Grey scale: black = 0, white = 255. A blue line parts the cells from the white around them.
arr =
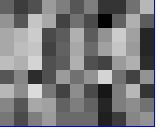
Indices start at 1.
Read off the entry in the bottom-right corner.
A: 147
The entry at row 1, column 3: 80
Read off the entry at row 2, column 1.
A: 147
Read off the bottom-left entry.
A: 119
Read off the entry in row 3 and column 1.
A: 168
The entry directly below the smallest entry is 147
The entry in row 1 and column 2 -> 60
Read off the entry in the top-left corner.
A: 98
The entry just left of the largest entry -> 141
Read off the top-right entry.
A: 183
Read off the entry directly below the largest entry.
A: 168
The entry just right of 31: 60
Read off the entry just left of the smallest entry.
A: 74
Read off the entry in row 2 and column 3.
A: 197
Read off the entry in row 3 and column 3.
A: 204
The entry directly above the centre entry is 168
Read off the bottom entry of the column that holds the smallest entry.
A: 31
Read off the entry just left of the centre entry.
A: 92
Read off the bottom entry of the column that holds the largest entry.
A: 126
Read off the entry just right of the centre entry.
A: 80
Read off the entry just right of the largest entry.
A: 119
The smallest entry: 3
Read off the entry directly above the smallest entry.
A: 52
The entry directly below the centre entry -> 113

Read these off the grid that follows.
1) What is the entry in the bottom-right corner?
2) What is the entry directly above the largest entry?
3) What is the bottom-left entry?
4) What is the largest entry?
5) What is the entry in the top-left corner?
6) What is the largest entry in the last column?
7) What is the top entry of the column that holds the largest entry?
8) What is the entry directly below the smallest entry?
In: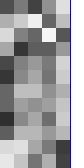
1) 66
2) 102
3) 231
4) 245
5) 79
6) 223
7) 145
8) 94

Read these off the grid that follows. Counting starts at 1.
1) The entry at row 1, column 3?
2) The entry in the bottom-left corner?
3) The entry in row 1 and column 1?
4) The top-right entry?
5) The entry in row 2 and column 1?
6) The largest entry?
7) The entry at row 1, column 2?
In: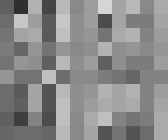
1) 178
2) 102
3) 96
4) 170
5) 108
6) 213
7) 48

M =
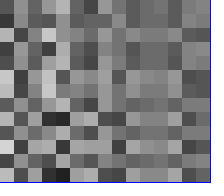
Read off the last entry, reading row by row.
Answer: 99
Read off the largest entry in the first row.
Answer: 180
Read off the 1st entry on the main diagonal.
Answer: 85
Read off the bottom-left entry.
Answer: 187
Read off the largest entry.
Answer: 212
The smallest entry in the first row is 70
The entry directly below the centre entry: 151
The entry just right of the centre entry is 115
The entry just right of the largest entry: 64
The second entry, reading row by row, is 144
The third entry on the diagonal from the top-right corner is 137
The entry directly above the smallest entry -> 165
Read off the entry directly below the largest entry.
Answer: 70
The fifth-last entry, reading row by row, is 137
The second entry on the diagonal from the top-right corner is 131
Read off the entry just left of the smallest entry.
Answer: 49
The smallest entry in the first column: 56
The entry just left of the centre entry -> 115
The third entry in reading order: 99
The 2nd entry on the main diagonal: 137
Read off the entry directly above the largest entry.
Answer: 85
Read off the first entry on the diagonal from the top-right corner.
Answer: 131
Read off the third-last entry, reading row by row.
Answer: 165
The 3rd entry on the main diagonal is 131
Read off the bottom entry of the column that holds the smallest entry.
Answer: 33
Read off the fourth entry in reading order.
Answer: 151
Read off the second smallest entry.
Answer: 41
